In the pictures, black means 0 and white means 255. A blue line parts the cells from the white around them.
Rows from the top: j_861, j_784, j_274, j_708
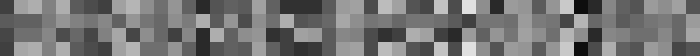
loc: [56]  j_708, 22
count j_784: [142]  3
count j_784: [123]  6
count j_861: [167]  0
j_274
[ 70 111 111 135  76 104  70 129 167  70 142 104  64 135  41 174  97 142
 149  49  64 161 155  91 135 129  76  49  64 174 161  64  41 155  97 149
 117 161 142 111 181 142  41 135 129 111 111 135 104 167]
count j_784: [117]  9
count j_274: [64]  4

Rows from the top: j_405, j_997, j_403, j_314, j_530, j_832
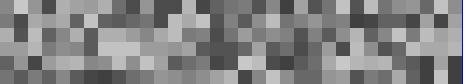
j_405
[135 200 149  76 175 162 156 175 110  76 149  76  76 181  70  98 116 123
  83 135  64 162  83 116 194  83 188 116 142 149 104 194 142]
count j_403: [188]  3
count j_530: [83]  1

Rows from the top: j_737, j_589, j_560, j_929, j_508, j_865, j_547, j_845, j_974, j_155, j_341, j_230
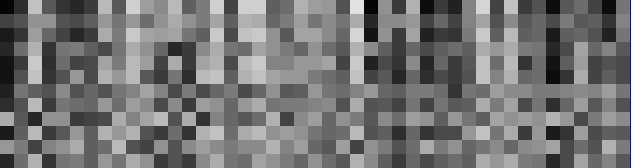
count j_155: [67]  0
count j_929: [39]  3

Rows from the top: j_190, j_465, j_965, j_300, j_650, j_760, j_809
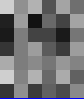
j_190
[207 144 178  83 164 111]
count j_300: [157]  2

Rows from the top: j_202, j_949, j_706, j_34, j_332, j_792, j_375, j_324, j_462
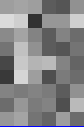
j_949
[219 207  49 151 151 207]
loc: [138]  j_706, 0
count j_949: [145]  0
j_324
[108 151 123 131  79 186]

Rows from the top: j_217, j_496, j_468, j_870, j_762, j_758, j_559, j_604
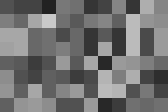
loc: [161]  j_870, 0
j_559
[148  96 167  96 133 154  81 187 180  81 120  67]
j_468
[167 167 104 112  74 104  53  89  53 187  74 154]
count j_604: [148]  1

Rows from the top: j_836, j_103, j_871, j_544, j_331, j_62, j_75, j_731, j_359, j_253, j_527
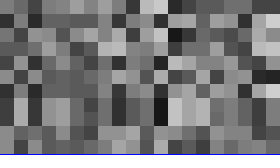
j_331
[ 68 146  49 105 139  98  68 111  49 125 111  36 186 165 131 131 152  83
  68 146]
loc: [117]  j_871, 0
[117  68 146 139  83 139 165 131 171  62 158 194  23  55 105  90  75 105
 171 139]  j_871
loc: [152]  j_331, 16
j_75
[ 49 125  42  98  98  90  90 131  55 125 139  49 146 165  98 158 146  49
 165 206]
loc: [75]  j_871, 16

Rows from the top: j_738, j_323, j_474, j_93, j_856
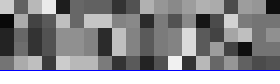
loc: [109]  j_93, 1
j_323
[  9 171  67  90 191 103 197 197 131 137  43 123  82 137  22  75 210 123
 116 116]

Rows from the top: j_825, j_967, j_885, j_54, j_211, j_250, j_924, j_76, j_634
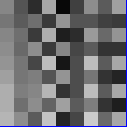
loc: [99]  j_76, 3
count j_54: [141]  2

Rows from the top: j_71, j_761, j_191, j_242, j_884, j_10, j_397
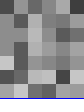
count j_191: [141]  3
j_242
[141  90 177 156 135 163]
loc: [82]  j_10, 0

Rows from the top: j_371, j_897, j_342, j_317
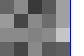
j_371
[101 138  57  89 160]
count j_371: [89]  1
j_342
[138 138 130 138 197]
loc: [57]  j_371, 2
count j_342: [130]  1
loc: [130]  j_342, 2

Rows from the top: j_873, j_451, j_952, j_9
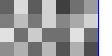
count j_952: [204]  1
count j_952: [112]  4
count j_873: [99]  1
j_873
[ 99 218  92 210  63 112 155]

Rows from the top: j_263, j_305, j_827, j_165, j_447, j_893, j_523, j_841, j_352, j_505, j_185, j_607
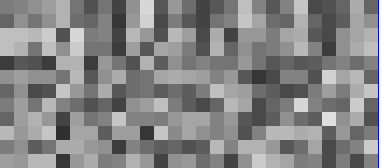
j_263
[124 130 144 158 178 116  81 116  67 144 215  87 152 109  67  87 116 191
 130  87 130 197  73  81 101 172 101]
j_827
[191 191 184 203  81 215 124 130  67 184 152  81 184 158  73 172  67 152
 152 124 165 172  87  73 144 165 178]
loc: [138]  j_505, 12
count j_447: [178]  3

